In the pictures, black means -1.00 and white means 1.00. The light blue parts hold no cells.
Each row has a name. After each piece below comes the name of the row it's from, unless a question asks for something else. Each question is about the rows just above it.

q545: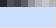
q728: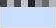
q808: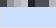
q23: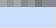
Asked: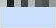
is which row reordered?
q545
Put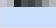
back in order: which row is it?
q545

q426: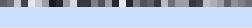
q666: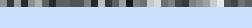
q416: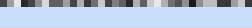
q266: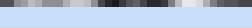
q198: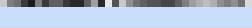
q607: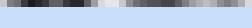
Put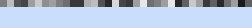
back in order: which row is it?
q426
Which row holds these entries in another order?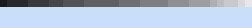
q666
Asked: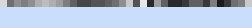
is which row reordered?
q198

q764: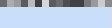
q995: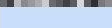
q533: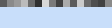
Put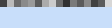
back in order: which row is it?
q995
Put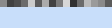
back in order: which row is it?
q533
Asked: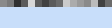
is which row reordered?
q995
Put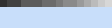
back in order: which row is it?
q995
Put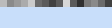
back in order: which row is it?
q995
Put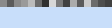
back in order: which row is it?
q533
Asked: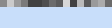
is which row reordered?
q764

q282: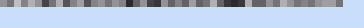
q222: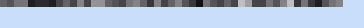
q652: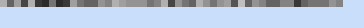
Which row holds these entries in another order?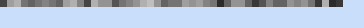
q282
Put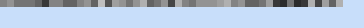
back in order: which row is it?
q652

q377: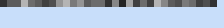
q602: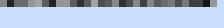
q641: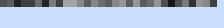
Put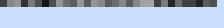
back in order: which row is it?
q641
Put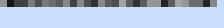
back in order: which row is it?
q602
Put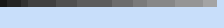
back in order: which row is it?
q641

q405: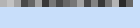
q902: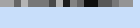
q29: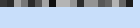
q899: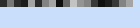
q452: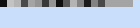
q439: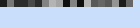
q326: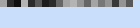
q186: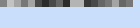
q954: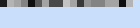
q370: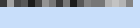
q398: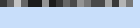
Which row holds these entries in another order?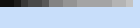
q452
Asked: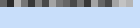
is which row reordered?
q405
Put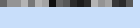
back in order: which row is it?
q29

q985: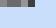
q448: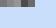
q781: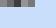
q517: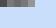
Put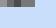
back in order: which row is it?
q517
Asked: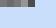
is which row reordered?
q517
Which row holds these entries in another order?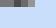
q517
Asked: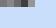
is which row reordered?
q781
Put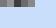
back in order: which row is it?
q781
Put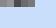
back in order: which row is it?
q448
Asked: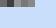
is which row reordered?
q781

